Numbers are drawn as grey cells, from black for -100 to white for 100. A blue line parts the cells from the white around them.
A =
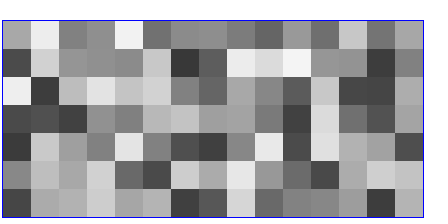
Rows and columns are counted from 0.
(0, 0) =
32
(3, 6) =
53
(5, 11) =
-43
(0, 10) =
20
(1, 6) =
-56
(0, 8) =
-3
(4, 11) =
76
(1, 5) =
57
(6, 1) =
34
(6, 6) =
-50
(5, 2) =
32
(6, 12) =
23
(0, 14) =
31
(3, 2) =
-49
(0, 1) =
86
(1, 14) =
1
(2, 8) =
32
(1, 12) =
15
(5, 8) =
81
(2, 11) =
57
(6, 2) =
40
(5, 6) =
61
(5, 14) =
53
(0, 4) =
90
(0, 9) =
-21
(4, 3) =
1
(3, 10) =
-49
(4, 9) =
83
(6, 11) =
6

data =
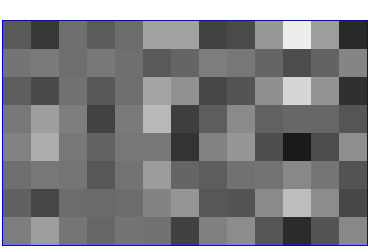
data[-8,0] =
-30
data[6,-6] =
-32
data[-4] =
[2, 35, -6, -22, -7, -7, -60, 2, 17, -39, -80, -40, 11]
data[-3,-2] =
-8
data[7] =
[-2, 24, -8, -19, -9, -11, -49, 0, 10, -33, -66, -34, 7]
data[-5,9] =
-23
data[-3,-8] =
22
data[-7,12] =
4
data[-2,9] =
8
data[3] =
[-6, 24, -1, -48, -4, 45, -51, -27, 8, -23, -19, -20, -33]
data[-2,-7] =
17
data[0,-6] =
-48
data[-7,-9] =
-13
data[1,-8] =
-30
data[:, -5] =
[-42, -7, -34, 8, 17, -11, -34, 10]
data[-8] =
[-30, -56, -13, -28, -15, 27, 27, -48, -42, 19, 86, 23, -68]
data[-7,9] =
-21
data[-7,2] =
-14
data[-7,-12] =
-4
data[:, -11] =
[-13, -14, -11, -1, -6, -8, -15, -8]
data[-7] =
[-9, -4, -14, -6, -13, -30, -21, -2, -7, -21, -40, -22, 4]

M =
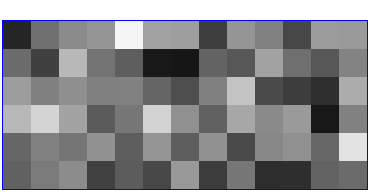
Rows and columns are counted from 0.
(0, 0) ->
-71
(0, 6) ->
24
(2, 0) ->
23
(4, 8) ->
-42
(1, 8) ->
-32
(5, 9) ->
-65
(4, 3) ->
14
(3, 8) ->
31
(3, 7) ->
-25
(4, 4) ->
-27
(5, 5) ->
-44
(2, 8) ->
53
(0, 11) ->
22
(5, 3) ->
-49
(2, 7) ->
0
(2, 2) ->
12
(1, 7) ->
-22
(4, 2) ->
-8
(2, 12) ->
35
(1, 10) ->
-13
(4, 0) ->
-20
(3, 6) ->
13
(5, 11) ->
-22
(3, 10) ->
21
